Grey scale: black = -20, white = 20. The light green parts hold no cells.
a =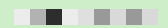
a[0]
17
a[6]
14
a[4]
15

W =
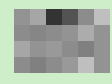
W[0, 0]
3
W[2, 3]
2
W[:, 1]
[6, 1, 3, 0]
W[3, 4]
10
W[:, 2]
[-12, 2, 4, 2]
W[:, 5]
[10, 3, 3, 3]
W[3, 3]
4

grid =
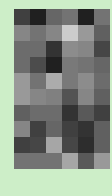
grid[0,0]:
-10
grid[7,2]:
-4
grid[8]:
[-10, -9, 6, -9, -13, -5]
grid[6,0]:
-5
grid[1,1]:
-2
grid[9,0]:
-2
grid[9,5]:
4
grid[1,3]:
12
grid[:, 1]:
[-15, -2, -3, -8, -2, 1, -3, -10, -9, -2]
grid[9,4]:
-6
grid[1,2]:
1
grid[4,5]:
-3
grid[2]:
[-3, -3, -12, 2, 1, -9]
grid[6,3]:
-12
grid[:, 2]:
[-4, 1, -12, -15, 7, 0, -3, -4, 6, -2]
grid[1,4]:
4
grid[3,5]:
-4

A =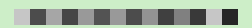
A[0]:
11
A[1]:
-8
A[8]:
3
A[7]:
-8
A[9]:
-10

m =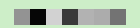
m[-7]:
3
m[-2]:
7
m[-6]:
-19
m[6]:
-2

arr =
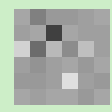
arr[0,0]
6
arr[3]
[5, 3, 5, 6, 4, 6]
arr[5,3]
6
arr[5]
[6, 5, 6, 6, 4, 6]
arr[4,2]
5
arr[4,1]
4
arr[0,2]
4
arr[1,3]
6
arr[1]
[5, 6, -10, 6, 5, 5]
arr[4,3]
15
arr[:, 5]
[6, 5, 5, 6, 4, 6]

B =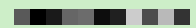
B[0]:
-6
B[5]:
-18

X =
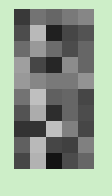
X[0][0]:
-11
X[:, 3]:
[-1, -9, -8, 2, -1, -4, -4, 0, -10, -8]
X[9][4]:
-4
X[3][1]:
-9
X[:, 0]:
[-11, -8, -3, 5, 4, -2, -7, -12, -5, -9]
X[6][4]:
-8
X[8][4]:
0
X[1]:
[-8, 9, -15, -9, -7]
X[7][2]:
10
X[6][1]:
7
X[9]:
[-9, 8, -17, -8, -4]
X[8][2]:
-9
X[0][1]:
-2
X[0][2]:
-4

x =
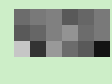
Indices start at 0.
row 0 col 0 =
-3
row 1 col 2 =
0
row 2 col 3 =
-3
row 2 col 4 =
-6
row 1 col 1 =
-4

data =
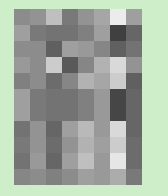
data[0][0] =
2
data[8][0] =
-1
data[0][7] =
5
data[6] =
[5, -1, -2, -2, 0, 4, -9, -4]
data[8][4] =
8
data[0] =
[2, 3, 10, -1, 3, 6, 17, 5]
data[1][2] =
-2
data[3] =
[4, 2, 12, -6, 1, 8, 14, 3]
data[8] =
[-1, 3, -3, 3, 8, 5, 12, -3]
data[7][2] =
-4
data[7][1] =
3
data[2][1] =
2
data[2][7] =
-2
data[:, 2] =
[10, -2, -5, 12, -3, -2, -2, -4, -3, -4, 0]
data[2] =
[2, 2, -5, 5, 4, 1, -5, -2]
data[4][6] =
12
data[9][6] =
16
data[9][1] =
4
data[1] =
[5, -1, -2, -2, 0, 5, -10, -4]
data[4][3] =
1
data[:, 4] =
[3, 0, 4, 1, 8, 0, 0, 9, 8, 10, 5]

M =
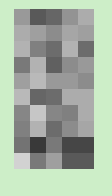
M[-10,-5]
4
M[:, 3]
[3, 6, 8, 2, 4, 7, 0, 2, -9, -6]
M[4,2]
4
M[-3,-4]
8
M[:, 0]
[4, 7, 8, -1, 5, 9, 1, 0, -2, 13]
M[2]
[8, 0, -3, 8, -3]
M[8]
[-2, -11, -1, -9, -9]
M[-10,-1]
7
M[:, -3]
[-4, 2, -3, -5, 4, -3, 1, -3, -1, 5]
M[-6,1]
9
